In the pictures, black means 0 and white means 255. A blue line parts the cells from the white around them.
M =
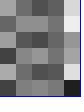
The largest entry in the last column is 238
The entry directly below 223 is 31
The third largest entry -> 216
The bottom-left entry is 66
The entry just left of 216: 95
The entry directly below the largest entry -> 150
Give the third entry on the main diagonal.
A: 74
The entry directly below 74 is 150
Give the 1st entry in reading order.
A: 164

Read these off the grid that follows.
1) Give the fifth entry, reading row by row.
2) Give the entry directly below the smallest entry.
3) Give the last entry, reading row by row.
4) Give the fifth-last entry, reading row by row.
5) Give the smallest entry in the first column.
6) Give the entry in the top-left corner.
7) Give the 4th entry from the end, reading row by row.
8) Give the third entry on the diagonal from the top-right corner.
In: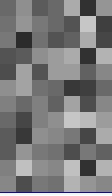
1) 171
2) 91
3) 135
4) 120
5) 77
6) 105
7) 113
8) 97

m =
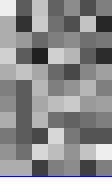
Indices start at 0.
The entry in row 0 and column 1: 92
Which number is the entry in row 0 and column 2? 196
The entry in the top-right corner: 127
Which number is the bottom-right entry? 127
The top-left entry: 238
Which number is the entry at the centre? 127
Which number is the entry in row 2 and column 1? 154
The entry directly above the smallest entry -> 104
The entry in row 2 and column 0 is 173
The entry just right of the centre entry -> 147
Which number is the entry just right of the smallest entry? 208
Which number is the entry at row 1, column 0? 173
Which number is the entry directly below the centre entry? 189
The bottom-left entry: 173
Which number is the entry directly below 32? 166
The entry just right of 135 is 160

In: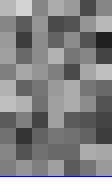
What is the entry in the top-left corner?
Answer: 185
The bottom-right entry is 154
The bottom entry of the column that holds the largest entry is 148
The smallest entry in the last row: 91
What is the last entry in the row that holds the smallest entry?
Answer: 31
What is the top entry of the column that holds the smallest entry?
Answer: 134
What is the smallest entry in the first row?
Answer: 75
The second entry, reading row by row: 210
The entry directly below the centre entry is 160
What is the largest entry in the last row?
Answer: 160
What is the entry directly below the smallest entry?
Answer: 68
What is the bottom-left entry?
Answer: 127
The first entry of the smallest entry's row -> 154
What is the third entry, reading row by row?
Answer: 134
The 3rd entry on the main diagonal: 140
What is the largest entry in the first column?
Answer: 191
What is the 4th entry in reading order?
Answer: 172
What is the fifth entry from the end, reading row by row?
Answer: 127
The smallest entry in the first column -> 91

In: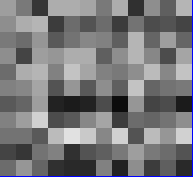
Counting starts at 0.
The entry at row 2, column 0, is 121
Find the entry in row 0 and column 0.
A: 158
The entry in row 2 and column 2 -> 150
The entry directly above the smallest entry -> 95
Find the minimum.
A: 12
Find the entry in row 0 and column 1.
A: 121
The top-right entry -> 181
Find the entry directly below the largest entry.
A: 48
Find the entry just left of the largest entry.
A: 187
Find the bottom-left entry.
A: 108
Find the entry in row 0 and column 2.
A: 54
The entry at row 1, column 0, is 142
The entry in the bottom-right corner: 41
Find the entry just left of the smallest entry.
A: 76
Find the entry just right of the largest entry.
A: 201
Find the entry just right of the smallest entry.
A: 150
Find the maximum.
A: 225
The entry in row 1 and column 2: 181
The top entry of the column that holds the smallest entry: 173
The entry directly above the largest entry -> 89
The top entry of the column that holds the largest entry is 173
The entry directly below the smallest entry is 60

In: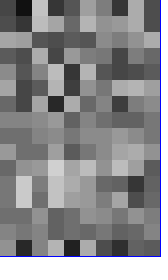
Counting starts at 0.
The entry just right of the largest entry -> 165
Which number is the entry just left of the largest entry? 153
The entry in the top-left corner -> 70
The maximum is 208
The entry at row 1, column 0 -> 77
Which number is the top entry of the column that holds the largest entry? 54
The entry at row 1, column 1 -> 54
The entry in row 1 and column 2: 188
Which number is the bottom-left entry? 146
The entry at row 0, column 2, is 194
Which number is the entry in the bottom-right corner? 91
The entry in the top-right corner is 77
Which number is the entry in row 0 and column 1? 17
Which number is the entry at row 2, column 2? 85
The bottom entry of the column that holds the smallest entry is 40
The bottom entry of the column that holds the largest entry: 180

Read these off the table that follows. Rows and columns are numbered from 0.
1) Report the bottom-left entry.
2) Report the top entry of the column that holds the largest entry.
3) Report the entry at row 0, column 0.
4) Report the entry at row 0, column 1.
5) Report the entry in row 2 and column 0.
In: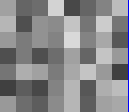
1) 153
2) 72
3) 161
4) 101
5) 153
